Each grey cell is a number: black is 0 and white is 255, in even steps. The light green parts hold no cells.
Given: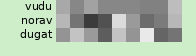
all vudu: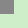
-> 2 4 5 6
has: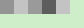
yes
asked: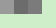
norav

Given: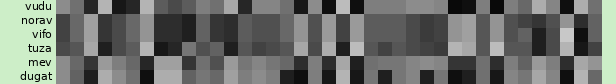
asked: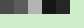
tuza
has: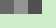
yes
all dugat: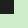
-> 3 17 24 27 30

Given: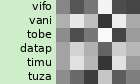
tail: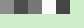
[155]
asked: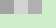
datap
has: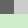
yes
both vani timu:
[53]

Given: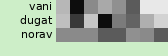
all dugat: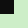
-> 4
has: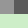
no
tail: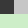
[13,123,99,175,211]
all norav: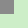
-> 1 2 3 7
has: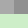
yes

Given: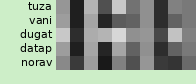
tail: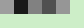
[58,52,106]
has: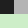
yes
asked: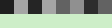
datap
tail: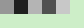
[114,144,45,129,121]

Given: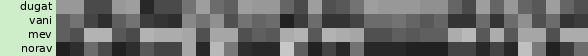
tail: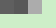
[179,88,179,172,166,80,80,95,88,95,95,172,185,88,172,88,166,166,80,172,172]
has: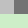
no
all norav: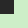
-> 11 15 16 21 23 24 25 31 33
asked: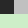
norav
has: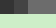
yes
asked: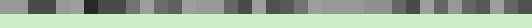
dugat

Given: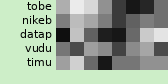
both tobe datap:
[23]
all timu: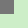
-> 5 6
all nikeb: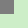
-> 1 4 7

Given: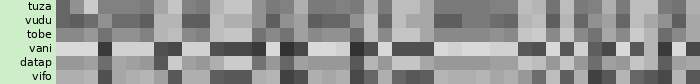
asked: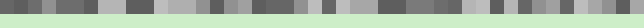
vudu
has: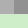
yes
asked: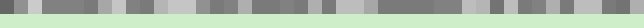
tuza
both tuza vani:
[181]
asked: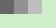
vudu
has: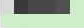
no

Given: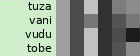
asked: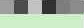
tuza
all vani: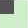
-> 5

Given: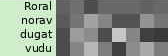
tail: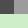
[140,77,198,133,63,56]
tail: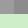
[77,198,133,63,56]
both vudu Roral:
[77]
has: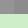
no
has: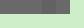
yes
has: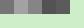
no

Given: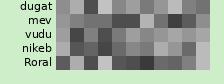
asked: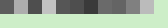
Roral
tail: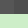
[58,106,100,128,187]

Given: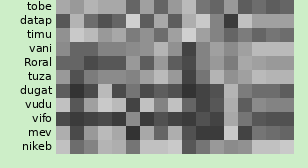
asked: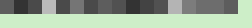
dugat
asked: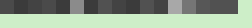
vifo

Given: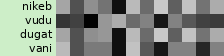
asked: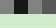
vudu
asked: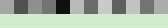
nikeb
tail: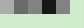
[88,65,59]
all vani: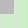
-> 1

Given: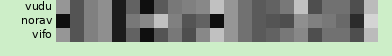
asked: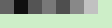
vifo
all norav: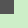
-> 2 10 16

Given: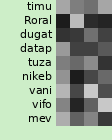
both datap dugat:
[65]
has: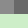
no
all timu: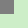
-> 2

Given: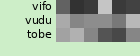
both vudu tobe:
[134]
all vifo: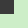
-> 3 5
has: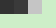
yes

